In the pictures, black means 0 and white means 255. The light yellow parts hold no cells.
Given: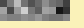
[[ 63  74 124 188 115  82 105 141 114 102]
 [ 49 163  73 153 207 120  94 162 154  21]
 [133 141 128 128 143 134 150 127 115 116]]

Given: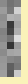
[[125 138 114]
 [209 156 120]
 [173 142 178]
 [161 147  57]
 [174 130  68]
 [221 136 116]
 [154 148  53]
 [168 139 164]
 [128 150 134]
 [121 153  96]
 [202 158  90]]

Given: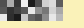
[[ 93  80 172  55 237  28  79 208 219]
 [168  88  50  66  87 233 145 119 211]
 [185 234  47  27 200 100  83 140 231]]

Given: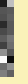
[[192  29]
 [ 90  85]
 [ 96  80]
 [ 89  43]
 [ 89  74]
 [117  93]
 [109  65]
 [ 85 144]
 [ 13 250]
 [144 108]
 [ 96 126]]

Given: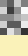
[[127 140  94 204]
 [250 211  62 141]
 [197 140 139 175]
 [234 207  91  91]
 [ 51  80 224 163]]

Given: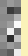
[[140 135 154]
 [ 84 144  59]
 [181 138 138]
 [250 142 158]
 [107 127 240]
 [195 152  45]
 [140 134 156]
 [237 112  93]]

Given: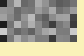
[[115  34 133 182 104 114 171 147 113  92  99]
 [156 149 143 106 123 119 155 134 169 112 125]
 [ 69 161 135 109 149 186 114  95 140 161 163]
 [ 60  28 117 182 137 175 138 106  63 120 137]
 [202 203 133 102 119  98 137 165 178 124 123]
 [ 80  34 120 173 139 158 125 126  57 135 132]]

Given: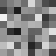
[[ 63 101 127 145 110 215 140  76]
 [191  60 107  29 147 142 123 145]
 [ 96 242 136 171  99 103 222  55]
 [122 105 183 162 156 179 175  84]
 [223 150  50  26 155  98 100 174]
 [ 96 148 156 161 137  90 160 174]
 [159 189 218  87 169  37  72 213]
 [ 65 159 129 193 178  62 166 152]]

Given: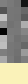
[[ 20 127 121 114]
 [104  84 118 117]
 [ 91 195 118 116]
 [173 142 114 119]
 [133   4 121 120]
 [119 183 124 113]
 [103 190 119 116]
 [154 126 119 113]
 [125 168 122 110]]
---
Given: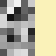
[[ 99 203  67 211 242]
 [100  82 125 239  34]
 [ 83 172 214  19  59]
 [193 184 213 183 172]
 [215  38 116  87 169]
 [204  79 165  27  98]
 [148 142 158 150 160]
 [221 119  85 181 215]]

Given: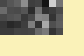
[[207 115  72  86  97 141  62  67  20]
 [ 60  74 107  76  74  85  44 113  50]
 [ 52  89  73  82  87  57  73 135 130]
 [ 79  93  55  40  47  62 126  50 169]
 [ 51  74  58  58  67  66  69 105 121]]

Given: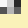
[[207  42 248]
 [181  96  83]]

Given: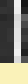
[[240  23  44  52]
 [236  36  52  50]
 [216  96  40  45]
 [221  73  47  47]
 [226  54  47  52]
 [226  62  47  53]
 [231  46  48  48]
 [239  32  50  49]
 [218  81  45  46]]

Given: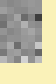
[[152 148 144 136 141 147]
 [148 149 158 147 138 137]
 [131  62 125 138 163 107]
 [144 138 113 152 146 177]
 [165 148 148 135 142 155]
 [154 140 133 145 144 151]
 [148 198 146 170 110 155]
 [140 102 121 154 159 134]
 [146 187 183 158 132 209]]

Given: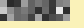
[[127 137 167  43  54 157  98 119 101  56]
 [232  45 200 141 105 121  99  48 106  54]
 [ 90 155  50 162 105 110  67 167  50  76]]

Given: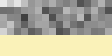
[[178 125 232 201 227 191 151 165 148 173 141 128 145  83 104 142]
 [128  82 111 113 125 148 154 176  83 115 117 183 157 167 133 174]
 [133 142 169 135 133  63 146 156 169  80 136 145 132 183  84 153]
 [150 140 164 193 140  98 138 165 164 128  99 158 116  99 141 141]
 [125 168 210 172 118 144  95 112 159 174  81  98 152 134 147 120]]

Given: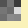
[[117  58  82]
 [106 218 118]
 [138 135 110]]
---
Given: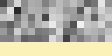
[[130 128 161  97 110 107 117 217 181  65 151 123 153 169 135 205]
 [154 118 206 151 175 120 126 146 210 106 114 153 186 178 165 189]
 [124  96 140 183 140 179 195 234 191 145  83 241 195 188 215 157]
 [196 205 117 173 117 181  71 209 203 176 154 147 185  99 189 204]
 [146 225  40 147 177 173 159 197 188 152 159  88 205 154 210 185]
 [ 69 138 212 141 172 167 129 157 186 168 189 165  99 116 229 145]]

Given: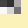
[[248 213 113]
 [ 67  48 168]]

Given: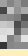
[[ 54 135 139 138]
 [228 130 154 225]
 [218 221  99 161]
 [200 193  77 114]
 [141 135 125  79]
 [ 71 195 147 170]
 [160 133 153 124]]

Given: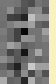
[[171  98 105  38 175 113 123]
 [116 129  70 141  72 127  82]
 [100  69  33 116 201 160 159]
 [141 119  86 100 116 101 110]
 [116  70  89  21 116 167 116]
 [124 161 143  95 105 113 116]
 [116 100  67 147 143 116 131]
 [124 101  66   8 116 116 159]
 [110 126 143 142 161 101  89]
 [115  65  59  35 191 151 148]
 [116 143  94  82 133 139  87]
 [119 120 116  86  77 116 107]]

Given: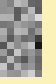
[[175 150 147 180 207 126]
 [198 106 178 136 150 107]
 [110 184 118  88 141 102]
 [156  97 197 134 151 120]
 [ 86 179 140 163 193  22]
 [158  91 142 108 120  63]
 [174 113 183 176 112 153]
 [119 125 164 149 141 119]
 [178 176  93 188 170 220]
 [145 149  91 124 185  93]
 [147 131 188 173 103  98]]

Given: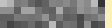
[[100  69  84  91 108  82  99 186  93 114 110  75 143  74  85]
 [ 95  96 121 118 114 119 147 101 122  94  99  74 112 119 139]
 [142 142  96 163 163 116 101  96 169 105 112 147 135 145 106]
 [194 178 122 128 102  85  97 132 128 138 120 151 139 187  53]]
